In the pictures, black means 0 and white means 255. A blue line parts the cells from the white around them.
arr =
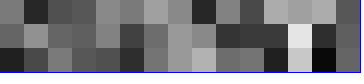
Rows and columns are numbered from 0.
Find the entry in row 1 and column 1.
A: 145
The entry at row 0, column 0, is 122
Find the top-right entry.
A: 87
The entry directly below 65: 46
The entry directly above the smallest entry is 46
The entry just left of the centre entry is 109
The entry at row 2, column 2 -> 122
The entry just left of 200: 32
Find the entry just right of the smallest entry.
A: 101
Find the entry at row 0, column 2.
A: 80
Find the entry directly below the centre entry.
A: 153
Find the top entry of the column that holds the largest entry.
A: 160
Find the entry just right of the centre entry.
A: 137

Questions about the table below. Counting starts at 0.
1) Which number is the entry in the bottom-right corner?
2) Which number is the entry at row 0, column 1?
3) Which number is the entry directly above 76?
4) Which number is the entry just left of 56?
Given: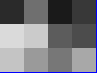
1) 168
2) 111
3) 56
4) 26

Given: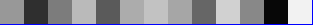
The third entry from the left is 124
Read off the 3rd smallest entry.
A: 90
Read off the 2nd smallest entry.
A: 47
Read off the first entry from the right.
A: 242

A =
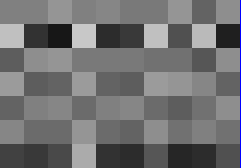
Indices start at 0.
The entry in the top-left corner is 128
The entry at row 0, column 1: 128
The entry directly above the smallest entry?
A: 149
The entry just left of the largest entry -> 23
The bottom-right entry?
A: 80
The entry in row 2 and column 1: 142
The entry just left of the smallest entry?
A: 50
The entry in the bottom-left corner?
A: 65
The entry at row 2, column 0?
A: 93
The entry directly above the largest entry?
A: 128
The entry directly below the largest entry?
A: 121
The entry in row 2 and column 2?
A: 149
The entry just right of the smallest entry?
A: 200
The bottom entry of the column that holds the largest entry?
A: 171

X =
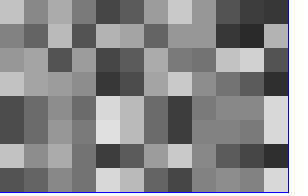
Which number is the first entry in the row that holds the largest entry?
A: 76
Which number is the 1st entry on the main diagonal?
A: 193
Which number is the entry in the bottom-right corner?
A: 216
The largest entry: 223
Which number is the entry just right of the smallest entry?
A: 178
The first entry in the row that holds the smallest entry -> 129
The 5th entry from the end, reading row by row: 69
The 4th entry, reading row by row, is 122
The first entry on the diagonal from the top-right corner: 54
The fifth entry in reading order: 69
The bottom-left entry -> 83
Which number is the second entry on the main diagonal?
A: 99
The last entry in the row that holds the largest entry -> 216
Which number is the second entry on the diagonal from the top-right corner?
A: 41
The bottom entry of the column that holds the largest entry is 216
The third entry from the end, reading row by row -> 142
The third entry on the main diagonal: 83
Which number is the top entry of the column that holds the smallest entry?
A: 61
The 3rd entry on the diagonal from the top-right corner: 193
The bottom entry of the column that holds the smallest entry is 129
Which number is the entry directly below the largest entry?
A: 61

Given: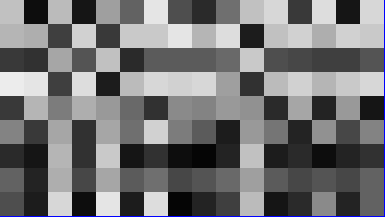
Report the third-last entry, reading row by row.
138
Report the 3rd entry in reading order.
187
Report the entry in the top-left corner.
193
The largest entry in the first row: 229
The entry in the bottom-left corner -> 78
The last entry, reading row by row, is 98
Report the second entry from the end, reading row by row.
35
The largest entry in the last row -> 229
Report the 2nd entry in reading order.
13
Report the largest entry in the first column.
236
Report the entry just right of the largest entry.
229
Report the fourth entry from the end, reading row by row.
42
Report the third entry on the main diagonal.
166
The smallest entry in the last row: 5
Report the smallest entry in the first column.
42
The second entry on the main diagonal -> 174
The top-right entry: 215
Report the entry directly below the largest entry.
57
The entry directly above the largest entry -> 57
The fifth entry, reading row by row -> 159

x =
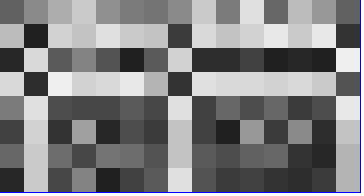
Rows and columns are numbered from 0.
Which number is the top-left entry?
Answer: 97
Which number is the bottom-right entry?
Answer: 180
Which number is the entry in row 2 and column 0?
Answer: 39
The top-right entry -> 97
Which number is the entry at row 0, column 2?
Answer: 173
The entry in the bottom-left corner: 39
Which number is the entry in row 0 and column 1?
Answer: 138
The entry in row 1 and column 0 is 188
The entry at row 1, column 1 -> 32
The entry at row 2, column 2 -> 90
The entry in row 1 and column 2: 210

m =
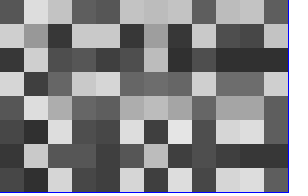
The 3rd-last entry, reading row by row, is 214
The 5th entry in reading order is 86
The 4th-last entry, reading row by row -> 71
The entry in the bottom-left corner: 71
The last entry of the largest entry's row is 94
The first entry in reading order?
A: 86
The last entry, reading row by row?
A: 94
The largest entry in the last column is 207
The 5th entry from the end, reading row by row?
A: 221
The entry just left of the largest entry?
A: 63
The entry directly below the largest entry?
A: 63
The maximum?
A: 229
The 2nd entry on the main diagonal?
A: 152
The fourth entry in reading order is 94
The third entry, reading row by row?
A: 195
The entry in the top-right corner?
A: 94
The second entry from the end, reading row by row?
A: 221
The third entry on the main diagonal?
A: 78
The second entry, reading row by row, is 221
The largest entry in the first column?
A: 214

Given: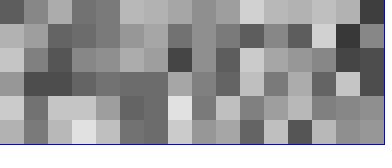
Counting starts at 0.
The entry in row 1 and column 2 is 100
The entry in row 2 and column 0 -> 197
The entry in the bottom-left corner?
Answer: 178
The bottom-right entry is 151
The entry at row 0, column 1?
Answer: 135
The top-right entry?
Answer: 62
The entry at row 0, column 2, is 172
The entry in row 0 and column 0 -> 93
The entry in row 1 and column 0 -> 178
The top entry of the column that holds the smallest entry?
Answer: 178
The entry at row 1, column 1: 158
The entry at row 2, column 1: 128
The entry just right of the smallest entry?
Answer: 135
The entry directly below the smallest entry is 69

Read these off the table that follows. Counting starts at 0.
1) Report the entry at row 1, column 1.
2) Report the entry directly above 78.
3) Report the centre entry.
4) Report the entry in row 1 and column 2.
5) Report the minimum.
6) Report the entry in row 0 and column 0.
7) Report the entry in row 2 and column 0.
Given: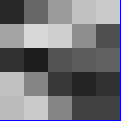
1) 215
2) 201
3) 84
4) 207
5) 29
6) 41
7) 49
